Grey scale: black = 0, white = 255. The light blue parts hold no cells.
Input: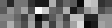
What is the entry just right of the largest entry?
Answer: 203
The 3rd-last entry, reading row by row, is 26
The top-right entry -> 65
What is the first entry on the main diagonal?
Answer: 103
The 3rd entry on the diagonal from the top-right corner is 38
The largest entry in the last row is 218
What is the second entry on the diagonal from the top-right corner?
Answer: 78
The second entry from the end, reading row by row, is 163
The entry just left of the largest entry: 78
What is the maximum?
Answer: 250
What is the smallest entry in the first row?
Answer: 10
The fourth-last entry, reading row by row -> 10
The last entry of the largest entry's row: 103
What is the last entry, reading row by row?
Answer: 147
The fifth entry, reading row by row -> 50
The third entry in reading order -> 117
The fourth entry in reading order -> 117
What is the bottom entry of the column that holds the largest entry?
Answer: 38
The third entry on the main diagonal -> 103

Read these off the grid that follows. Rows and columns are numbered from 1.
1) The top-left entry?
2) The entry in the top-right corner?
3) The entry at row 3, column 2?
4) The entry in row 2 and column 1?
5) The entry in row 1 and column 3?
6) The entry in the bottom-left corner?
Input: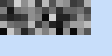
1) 59
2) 172
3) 35
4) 127
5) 210
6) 10

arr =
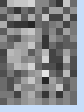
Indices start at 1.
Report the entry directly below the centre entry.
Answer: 120
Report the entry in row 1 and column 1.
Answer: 67
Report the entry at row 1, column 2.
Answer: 185
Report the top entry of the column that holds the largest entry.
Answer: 134
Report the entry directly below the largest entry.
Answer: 38
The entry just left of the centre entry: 93
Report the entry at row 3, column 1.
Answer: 79
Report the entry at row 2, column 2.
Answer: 93
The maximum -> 228
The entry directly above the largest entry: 79
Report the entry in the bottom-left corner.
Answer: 93
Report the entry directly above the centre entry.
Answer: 120
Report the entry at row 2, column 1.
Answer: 134
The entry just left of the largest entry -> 161
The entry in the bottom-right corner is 107
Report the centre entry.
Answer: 134
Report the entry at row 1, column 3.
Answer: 198
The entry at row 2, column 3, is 53
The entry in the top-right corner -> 107
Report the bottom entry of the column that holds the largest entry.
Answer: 120
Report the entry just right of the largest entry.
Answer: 107
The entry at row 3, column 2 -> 147

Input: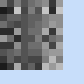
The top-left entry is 125
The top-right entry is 154
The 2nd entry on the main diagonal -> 43
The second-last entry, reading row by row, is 154
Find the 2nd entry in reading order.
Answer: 70
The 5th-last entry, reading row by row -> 97
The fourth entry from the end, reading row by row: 56
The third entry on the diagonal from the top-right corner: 125
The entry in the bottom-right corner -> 185
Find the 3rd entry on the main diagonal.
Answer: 97
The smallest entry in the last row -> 27
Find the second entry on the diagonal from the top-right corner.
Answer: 43
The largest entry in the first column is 154
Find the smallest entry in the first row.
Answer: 56

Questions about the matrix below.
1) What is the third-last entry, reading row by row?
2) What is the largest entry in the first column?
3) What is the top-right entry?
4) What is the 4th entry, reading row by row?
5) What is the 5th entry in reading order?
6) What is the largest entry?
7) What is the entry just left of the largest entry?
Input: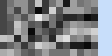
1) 100
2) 196
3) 145
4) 145
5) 85
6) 234
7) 145

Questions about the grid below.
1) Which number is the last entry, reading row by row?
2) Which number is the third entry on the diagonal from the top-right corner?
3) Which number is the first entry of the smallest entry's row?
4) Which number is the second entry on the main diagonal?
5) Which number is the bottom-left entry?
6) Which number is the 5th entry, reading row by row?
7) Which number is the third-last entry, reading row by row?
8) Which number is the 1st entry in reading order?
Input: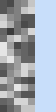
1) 197
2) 128
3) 100
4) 112
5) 74
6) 197
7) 128
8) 86

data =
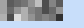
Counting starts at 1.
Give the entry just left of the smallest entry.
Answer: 117
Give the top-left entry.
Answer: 163
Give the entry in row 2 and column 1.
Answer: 163
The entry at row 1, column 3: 105
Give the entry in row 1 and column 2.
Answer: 91
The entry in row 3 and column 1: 176
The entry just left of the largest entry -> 78
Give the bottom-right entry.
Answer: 50
